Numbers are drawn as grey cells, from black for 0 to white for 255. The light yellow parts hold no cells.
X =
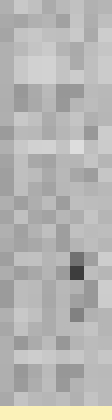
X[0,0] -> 176
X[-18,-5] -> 163
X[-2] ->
[175, 155, 173, 188, 153, 179, 187, 186]
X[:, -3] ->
[193, 196, 201, 170, 171, 204, 152, 182, 196, 190, 221, 181, 167, 186, 190, 174, 192, 180, 113, 61, 178, 160, 129, 187, 180, 199, 152, 179, 177]
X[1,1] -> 165
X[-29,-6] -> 192
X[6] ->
[175, 152, 170, 185, 151, 152, 186, 184]
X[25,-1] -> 198
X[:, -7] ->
[200, 165, 195, 185, 200, 200, 152, 155, 200, 185, 200, 191, 191, 190, 159, 192, 161, 163, 192, 158, 188, 188, 200, 193, 152, 200, 152, 155, 195]
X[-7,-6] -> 192
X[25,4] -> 193
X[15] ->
[164, 192, 168, 163, 182, 174, 196, 181]
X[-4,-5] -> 200
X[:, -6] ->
[192, 176, 199, 196, 209, 209, 170, 169, 192, 184, 209, 168, 187, 172, 174, 168, 178, 168, 193, 168, 186, 185, 192, 177, 171, 205, 169, 173, 185]
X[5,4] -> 195
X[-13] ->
[176, 161, 178, 191, 158, 192, 187, 189]
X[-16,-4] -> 183
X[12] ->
[159, 191, 187, 170, 184, 167, 157, 198]
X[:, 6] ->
[177, 174, 170, 189, 191, 191, 186, 188, 176, 152, 191, 196, 157, 179, 188, 196, 187, 189, 159, 189, 152, 152, 177, 195, 187, 188, 186, 187, 195]
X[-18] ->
[163, 191, 168, 163, 182, 181, 196, 181]
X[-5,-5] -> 186

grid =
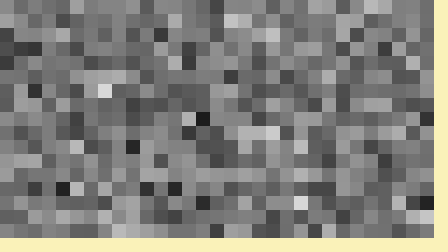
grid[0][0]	138
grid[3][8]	121
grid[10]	[130, 115, 86, 127, 137, 184, 76, 94, 131, 38, 156, 137, 130, 129, 79, 81, 86, 166, 112, 157, 132, 187, 94, 88, 155, 119, 70, 100, 125, 129, 112]
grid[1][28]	128
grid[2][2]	132
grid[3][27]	61
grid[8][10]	93
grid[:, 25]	[137, 158, 76, 150, 85, 95, 110, 139, 106, 155, 119, 146, 129, 135, 94, 102, 129]
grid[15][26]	135
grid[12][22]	152
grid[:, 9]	[144, 112, 83, 105, 82, 139, 101, 65, 76, 109, 38, 126, 115, 124, 163, 161, 171]
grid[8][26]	94
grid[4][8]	105
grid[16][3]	130
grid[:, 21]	[113, 116, 99, 152, 123, 106, 87, 103, 156, 148, 187, 108, 177, 96, 215, 85, 149]
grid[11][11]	81
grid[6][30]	142
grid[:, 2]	[125, 103, 132, 54, 137, 94, 49, 151, 138, 105, 86, 165, 118, 62, 121, 155, 109]
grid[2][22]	123
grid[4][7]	93
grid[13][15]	134
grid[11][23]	68
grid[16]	[132, 117, 109, 130, 124, 96, 95, 132, 185, 171, 158, 142, 115, 115, 126, 64, 159, 152, 84, 77, 110, 149, 71, 173, 103, 129, 114, 113, 84, 106, 123]
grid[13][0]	104
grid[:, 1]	[107, 138, 134, 61, 108, 115, 153, 157, 121, 82, 115, 161, 104, 102, 148, 98, 117]
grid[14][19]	141
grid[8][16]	132
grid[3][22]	158
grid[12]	[155, 104, 118, 118, 136, 102, 136, 111, 154, 115, 164, 161, 131, 142, 157, 149, 146, 160, 148, 116, 147, 177, 152, 116, 149, 129, 118, 80, 94, 134, 145]
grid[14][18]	97
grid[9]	[113, 82, 105, 125, 88, 70, 99, 127, 143, 109, 131, 140, 114, 57, 97, 78, 143, 178, 178, 203, 82, 148, 91, 105, 146, 155, 125, 155, 172, 89, 146]
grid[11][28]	105
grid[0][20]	132
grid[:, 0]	[138, 159, 68, 78, 59, 117, 94, 91, 138, 113, 130, 149, 155, 104, 116, 96, 132]
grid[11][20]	130

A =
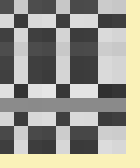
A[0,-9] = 78
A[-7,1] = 215
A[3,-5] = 200
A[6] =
[224, 52, 225, 229, 55, 228, 228, 48, 53]
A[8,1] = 60
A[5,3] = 59
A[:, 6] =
[75, 219, 61, 75, 61, 60, 228, 138, 217, 71, 59]
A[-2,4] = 204
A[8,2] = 216
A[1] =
[216, 59, 217, 220, 62, 220, 219, 58, 62]
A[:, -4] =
[74, 220, 60, 74, 60, 59, 228, 138, 218, 71, 58]
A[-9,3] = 60
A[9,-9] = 73
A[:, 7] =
[203, 58, 218, 204, 217, 218, 48, 138, 59, 206, 220]
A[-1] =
[62, 217, 61, 58, 215, 58, 59, 220, 215]
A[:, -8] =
[201, 59, 215, 202, 215, 216, 52, 139, 60, 206, 217]
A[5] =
[64, 216, 63, 59, 213, 59, 60, 218, 213]
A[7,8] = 138
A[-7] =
[66, 215, 63, 61, 211, 60, 61, 217, 212]
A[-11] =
[78, 201, 77, 74, 199, 74, 75, 203, 199]
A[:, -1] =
[199, 62, 213, 200, 212, 213, 53, 138, 63, 204, 215]
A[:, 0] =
[78, 216, 64, 77, 66, 64, 224, 139, 214, 73, 62]
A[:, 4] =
[199, 62, 212, 200, 211, 213, 55, 139, 63, 204, 215]
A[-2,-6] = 70
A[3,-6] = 73

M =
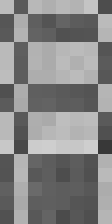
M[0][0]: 188
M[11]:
[84, 181, 101, 93, 85, 93, 82, 177]
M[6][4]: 90
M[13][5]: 94
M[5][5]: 187
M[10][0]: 200
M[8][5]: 185
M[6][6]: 84
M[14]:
[90, 169, 94, 95, 93, 85, 83, 175]
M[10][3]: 206
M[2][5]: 83
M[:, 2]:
[184, 95, 99, 178, 179, 173, 95, 97, 174, 173, 204, 101, 88, 106, 94, 88]
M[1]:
[86, 173, 95, 84, 100, 92, 89, 187]
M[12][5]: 91
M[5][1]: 93
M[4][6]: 187
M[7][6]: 86
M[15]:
[81, 177, 88, 100, 75, 87, 79, 181]
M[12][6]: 80
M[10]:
[200, 73, 204, 206, 199, 199, 206, 56]
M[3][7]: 85
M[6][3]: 94
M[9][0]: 185
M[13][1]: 174
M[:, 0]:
[188, 86, 89, 186, 186, 189, 80, 91, 185, 185, 200, 84, 83, 96, 90, 81]
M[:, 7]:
[77, 187, 181, 85, 91, 87, 181, 179, 90, 80, 56, 177, 186, 172, 175, 181]
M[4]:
[186, 92, 179, 171, 187, 176, 187, 91]

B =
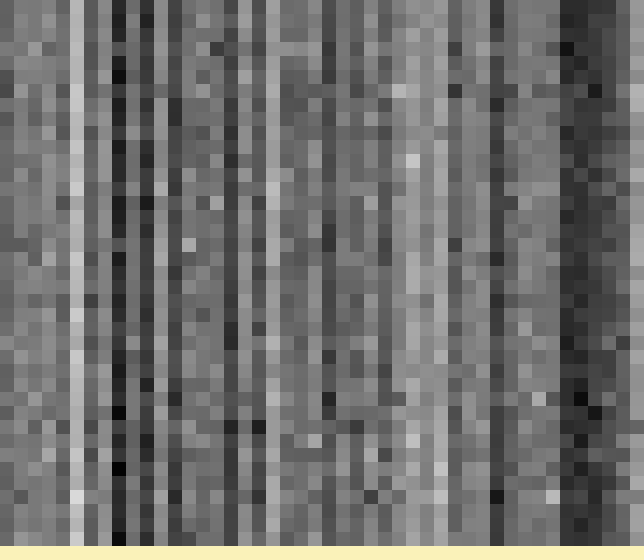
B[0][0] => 97
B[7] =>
[111, 122, 103, 143, 108, 197, 109, 134, 29, 113, 50, 146, 47, 105, 104, 121, 58, 136, 79, 158, 83, 82, 125, 75, 113, 105, 115, 79, 135, 149, 125, 165, 104, 138, 111, 43, 94, 114, 120, 119, 71, 53, 56, 61, 94, 173]
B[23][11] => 141
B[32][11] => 118
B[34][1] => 123
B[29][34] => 118
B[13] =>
[117, 122, 114, 141, 114, 201, 91, 125, 62, 131, 58, 170, 56, 121, 115, 119, 60, 109, 103, 187, 116, 100, 128, 93, 121, 129, 128, 83, 113, 151, 128, 163, 106, 123, 142, 64, 123, 132, 143, 141, 51, 49, 77, 101, 77, 137]
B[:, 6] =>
[89, 89, 95, 82, 83, 94, 90, 109, 119, 82, 95, 99, 104, 91, 95, 93, 100, 95, 78, 96, 108, 64, 96, 98, 80, 94, 116, 104, 100, 93, 73, 104, 74, 96, 102, 129, 97, 91, 92]
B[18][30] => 128
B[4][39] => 118
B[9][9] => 140
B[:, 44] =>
[97, 89, 91, 92, 90, 96, 115, 94, 94, 75, 91, 103, 107, 77, 105, 94, 84, 87, 94, 97, 107, 79, 85, 101, 62, 97, 97, 95, 85, 92, 91, 123, 85, 123, 87, 124, 100, 101, 91]
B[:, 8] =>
[41, 31, 38, 82, 31, 14, 57, 29, 36, 58, 27, 42, 41, 62, 28, 31, 41, 83, 28, 45, 54, 36, 45, 67, 55, 38, 26, 37, 47, 8, 66, 38, 54, 3, 49, 41, 44, 37, 11]
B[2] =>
[102, 126, 121, 132, 113, 180, 95, 137, 38, 113, 55, 141, 67, 115, 111, 111, 67, 139, 82, 156, 103, 103, 131, 72, 115, 95, 127, 91, 133, 159, 130, 156, 95, 127, 132, 67, 104, 121, 120, 117, 49, 47, 58, 75, 91, 155]
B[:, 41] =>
[44, 42, 47, 56, 37, 57, 78, 53, 59, 58, 49, 46, 72, 49, 47, 50, 53, 59, 48, 43, 53, 40, 61, 46, 58, 38, 57, 34, 12, 51, 47, 27, 58, 32, 55, 71, 55, 37, 50]
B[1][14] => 143
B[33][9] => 101
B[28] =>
[120, 114, 150, 118, 113, 179, 100, 150, 47, 120, 76, 127, 42, 114, 128, 107, 81, 98, 84, 178, 133, 111, 135, 38, 127, 121, 127, 81, 91, 160, 127, 146, 109, 143, 123, 92, 123, 106, 169, 86, 45, 12, 75, 111, 85, 150]
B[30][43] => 80
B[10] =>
[106, 133, 124, 126, 111, 195, 95, 150, 27, 111, 47, 131, 70, 97, 103, 107, 63, 141, 91, 155, 102, 107, 140, 81, 109, 104, 127, 95, 129, 153, 134, 167, 105, 127, 124, 56, 105, 126, 116, 117, 55, 49, 59, 77, 91, 153]
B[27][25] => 116
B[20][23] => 69
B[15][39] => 117
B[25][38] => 110
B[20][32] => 85
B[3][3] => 100
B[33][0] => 98
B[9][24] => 103
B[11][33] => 124
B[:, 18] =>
[77, 87, 82, 69, 86, 100, 94, 79, 99, 81, 91, 88, 87, 103, 65, 86, 85, 66, 88, 67, 80, 84, 101, 67, 115, 89, 87, 93, 84, 85, 30, 72, 88, 69, 73, 52, 84, 85, 103]
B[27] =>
[98, 137, 118, 137, 101, 182, 104, 141, 37, 118, 35, 154, 61, 103, 102, 122, 70, 125, 93, 161, 114, 107, 124, 85, 115, 116, 140, 84, 145, 169, 140, 143, 90, 121, 124, 73, 100, 132, 129, 124, 45, 34, 70, 76, 95, 144]
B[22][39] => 113
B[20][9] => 112
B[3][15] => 60
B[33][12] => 56
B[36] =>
[102, 130, 121, 133, 120, 190, 97, 141, 44, 113, 54, 138, 69, 125, 106, 116, 66, 137, 84, 158, 116, 100, 126, 75, 114, 91, 122, 91, 135, 149, 128, 158, 95, 122, 130, 61, 98, 120, 123, 119, 50, 55, 48, 72, 100, 160]
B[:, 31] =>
[151, 138, 156, 147, 160, 149, 143, 165, 160, 123, 167, 158, 165, 163, 146, 155, 150, 168, 164, 151, 156, 169, 167, 159, 149, 171, 139, 143, 146, 163, 167, 171, 168, 193, 165, 189, 158, 167, 162]
